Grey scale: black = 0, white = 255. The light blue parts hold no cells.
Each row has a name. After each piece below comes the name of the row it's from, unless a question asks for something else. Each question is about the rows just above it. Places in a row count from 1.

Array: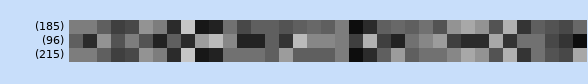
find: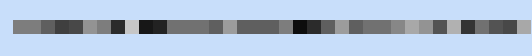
(215)
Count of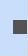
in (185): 4

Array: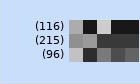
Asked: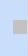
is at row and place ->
(96), 1
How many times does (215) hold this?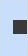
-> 3
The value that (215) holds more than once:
[57]
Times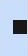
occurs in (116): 3
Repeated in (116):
[24]

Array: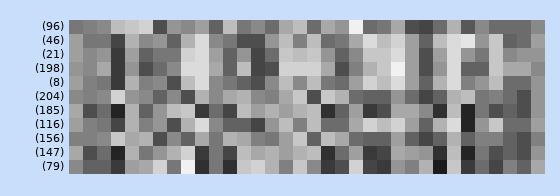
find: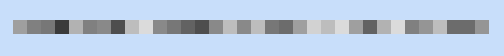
(8)
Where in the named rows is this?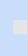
(46), 29
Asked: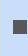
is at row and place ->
(96), 29

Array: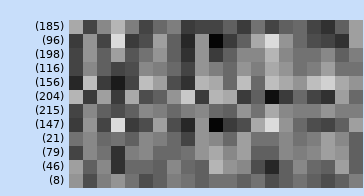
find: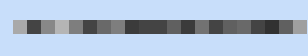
(185)
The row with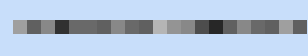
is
(46)
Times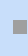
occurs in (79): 2
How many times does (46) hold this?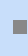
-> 4
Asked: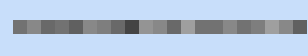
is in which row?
(21)
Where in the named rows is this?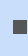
(198), 5

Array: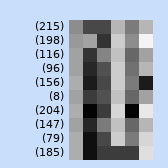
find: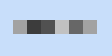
(8)
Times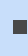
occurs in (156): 1
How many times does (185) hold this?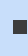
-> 3
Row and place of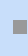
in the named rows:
(198), 1
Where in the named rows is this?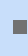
(96), 5
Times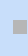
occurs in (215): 2
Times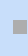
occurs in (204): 1

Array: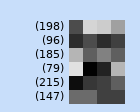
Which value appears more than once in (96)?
[44]
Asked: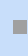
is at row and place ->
(198), 4
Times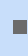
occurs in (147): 2
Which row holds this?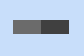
(147)
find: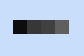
(215)

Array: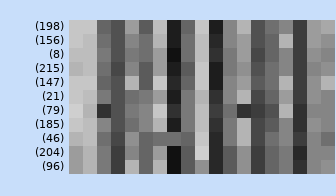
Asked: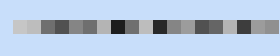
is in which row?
(156)
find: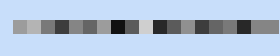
(204)
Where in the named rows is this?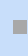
(198), 19
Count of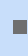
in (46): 5
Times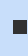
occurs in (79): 4

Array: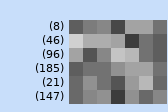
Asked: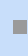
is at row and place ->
(21), 5
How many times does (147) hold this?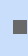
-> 2
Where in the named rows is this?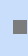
(8), 2

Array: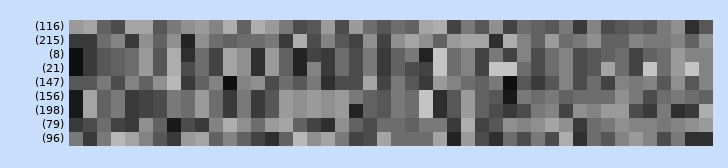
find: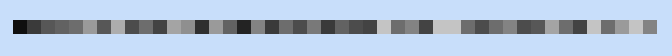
(21)
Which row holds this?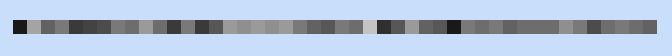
(156)
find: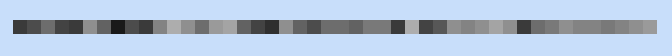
(79)
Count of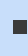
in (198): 6
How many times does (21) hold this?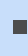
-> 5

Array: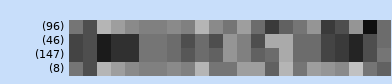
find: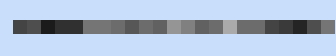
(147)
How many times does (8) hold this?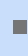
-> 5
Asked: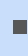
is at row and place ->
(147), 9

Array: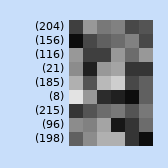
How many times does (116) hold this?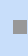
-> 3
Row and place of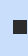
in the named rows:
(8), 3

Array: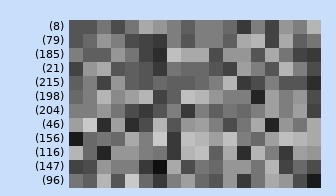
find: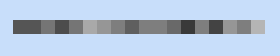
(8)
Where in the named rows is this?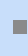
(198), 4
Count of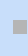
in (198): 3

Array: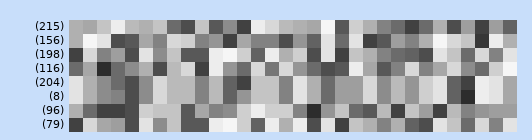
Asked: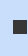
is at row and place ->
(156), 30
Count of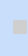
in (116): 1
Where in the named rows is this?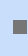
(116), 15

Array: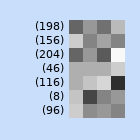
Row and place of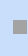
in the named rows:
(156), 3
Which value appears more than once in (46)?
[175]
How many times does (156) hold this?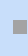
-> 1

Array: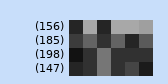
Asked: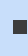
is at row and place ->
(185), 1
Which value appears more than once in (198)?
[49]
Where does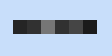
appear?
(147)
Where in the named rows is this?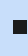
(147), 6
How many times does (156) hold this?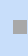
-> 3
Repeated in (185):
[99]
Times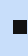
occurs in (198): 1

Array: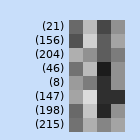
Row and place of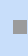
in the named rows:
(8), 1
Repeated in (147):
[47]
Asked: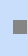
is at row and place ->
(215), 3

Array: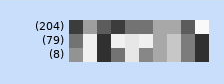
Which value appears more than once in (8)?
[48]
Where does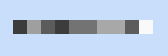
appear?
(204)
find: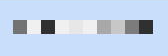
(79)

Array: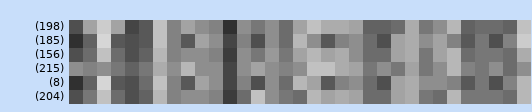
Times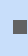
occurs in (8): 1
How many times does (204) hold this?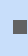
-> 1
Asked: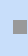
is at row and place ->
(156), 15
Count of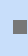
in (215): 6
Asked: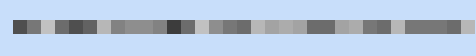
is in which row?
(204)
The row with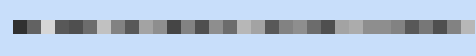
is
(8)

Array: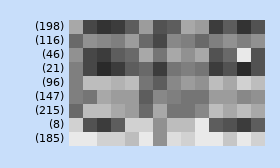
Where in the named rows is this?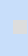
(185), 8
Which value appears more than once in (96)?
[189]
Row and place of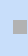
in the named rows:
(96), 4
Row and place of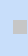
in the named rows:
(185), 12
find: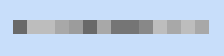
(215)
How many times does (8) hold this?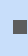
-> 3

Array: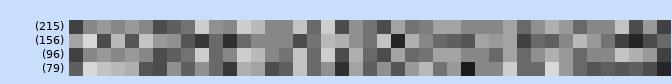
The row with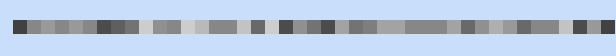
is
(215)
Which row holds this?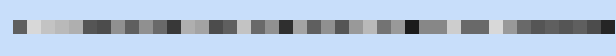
(79)
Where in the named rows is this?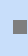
(215), 26

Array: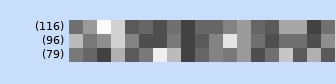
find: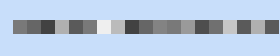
(79)
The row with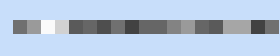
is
(116)

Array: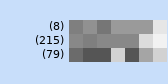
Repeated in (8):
[154]
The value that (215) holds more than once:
[136]
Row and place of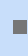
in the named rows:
(8), 3
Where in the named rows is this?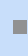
(8), 2
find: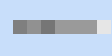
(8)
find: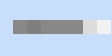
(215)
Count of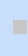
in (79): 0

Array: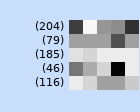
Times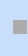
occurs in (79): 0
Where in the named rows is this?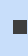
(204), 1
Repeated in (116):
[160]
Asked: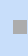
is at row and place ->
(46), 2
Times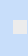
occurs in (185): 3
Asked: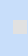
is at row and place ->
(185), 1

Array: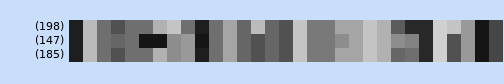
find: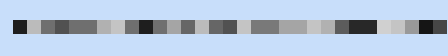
(198)
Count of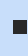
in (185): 1
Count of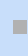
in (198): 2
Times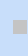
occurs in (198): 4
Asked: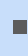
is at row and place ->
(198), 24

